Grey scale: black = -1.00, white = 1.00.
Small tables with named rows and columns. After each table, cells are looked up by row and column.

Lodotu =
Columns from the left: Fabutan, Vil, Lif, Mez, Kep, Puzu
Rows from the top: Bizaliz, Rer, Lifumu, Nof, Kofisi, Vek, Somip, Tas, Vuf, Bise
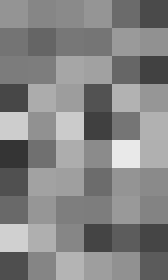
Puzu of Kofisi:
0.39
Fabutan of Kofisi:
0.61
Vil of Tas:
0.18
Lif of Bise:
0.41
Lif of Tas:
-0.01
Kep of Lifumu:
-0.20
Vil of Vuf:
0.37
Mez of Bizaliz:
0.17
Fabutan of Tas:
-0.18
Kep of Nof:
0.40
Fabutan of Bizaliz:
0.16
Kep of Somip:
0.16
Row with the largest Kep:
Vek

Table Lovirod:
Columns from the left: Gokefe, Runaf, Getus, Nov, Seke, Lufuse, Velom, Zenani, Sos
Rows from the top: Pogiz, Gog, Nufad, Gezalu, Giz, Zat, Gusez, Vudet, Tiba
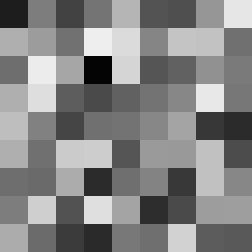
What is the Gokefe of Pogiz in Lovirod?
-0.77
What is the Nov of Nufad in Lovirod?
-0.97
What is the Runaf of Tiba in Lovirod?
-0.16
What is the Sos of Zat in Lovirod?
-0.40
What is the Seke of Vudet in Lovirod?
0.29
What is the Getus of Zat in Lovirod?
0.59
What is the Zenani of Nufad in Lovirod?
0.14
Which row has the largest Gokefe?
Giz

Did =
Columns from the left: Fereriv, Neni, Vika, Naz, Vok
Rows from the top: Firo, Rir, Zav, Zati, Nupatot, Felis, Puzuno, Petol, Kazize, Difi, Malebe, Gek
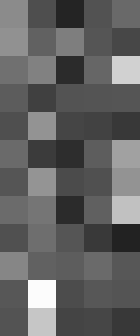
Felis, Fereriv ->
-0.17
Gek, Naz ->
-0.45
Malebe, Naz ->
-0.32
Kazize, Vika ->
-0.33
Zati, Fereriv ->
-0.28
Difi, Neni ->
-0.24
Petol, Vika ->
-0.66
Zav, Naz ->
-0.20
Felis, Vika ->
-0.65
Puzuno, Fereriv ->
-0.33
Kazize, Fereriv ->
-0.37
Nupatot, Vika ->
-0.46
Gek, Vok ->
-0.56
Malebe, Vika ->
-0.40
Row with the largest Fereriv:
Rir

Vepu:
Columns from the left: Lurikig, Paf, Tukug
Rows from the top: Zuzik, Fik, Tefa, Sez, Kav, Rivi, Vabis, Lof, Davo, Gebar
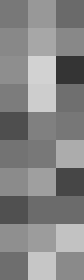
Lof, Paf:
-0.16
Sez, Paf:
0.61
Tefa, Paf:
0.65
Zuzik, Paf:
0.19
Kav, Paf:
0.00
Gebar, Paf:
0.55
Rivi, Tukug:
0.35
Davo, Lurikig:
0.12
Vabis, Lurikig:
0.09
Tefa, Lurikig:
0.11
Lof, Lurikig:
-0.37
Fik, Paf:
0.31
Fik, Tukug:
0.07
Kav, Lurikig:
-0.39
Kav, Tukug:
-0.07
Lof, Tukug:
-0.16
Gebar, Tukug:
0.08
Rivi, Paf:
-0.06
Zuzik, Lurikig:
-0.06
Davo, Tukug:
0.52

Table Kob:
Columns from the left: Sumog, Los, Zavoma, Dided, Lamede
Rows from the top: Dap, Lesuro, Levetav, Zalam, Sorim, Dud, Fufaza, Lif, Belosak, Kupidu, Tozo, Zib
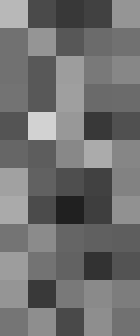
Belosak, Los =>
0.09
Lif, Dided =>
-0.51
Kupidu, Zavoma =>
-0.23
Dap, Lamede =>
0.17
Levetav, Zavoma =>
0.23
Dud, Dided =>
0.34
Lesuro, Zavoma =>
-0.32
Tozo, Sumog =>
0.17
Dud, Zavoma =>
0.07
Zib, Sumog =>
-0.08
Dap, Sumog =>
0.44
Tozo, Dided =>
0.08
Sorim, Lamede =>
-0.37
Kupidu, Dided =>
-0.61
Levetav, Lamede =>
0.06
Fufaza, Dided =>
-0.49
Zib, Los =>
0.11
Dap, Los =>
-0.42
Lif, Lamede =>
0.14

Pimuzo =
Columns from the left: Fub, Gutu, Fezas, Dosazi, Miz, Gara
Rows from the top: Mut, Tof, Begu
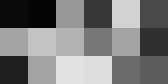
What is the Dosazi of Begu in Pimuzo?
0.73
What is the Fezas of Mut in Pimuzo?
0.19
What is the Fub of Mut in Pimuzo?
-0.92
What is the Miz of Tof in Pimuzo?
0.28
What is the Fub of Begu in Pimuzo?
-0.76
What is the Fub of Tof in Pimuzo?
0.29
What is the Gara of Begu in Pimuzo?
-0.27
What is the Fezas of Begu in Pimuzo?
0.77
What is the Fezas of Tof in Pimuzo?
0.40
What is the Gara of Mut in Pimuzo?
-0.43
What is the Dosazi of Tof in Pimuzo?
-0.07
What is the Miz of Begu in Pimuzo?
-0.16
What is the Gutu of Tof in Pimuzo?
0.53

